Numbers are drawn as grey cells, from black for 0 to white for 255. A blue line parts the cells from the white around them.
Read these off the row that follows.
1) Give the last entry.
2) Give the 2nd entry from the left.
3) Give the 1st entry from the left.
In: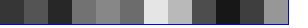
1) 151
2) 84
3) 54

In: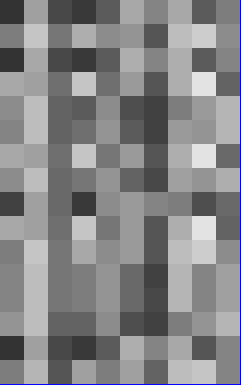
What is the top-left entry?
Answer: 51
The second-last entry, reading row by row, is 197
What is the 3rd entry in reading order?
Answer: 72
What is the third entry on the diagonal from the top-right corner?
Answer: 174
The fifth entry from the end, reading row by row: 160
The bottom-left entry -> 125
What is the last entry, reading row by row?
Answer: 132
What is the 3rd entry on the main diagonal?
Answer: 72
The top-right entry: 125
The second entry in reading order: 160
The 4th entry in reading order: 57

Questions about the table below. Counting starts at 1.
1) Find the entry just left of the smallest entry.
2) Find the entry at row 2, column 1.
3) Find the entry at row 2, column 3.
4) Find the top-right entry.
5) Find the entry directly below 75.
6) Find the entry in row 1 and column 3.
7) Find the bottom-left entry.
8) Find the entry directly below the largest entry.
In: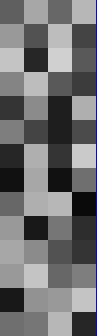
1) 183
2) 153
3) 189
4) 183
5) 202
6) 103
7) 111
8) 89

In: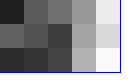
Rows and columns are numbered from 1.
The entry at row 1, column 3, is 110
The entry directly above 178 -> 164
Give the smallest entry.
31
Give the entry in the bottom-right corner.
249
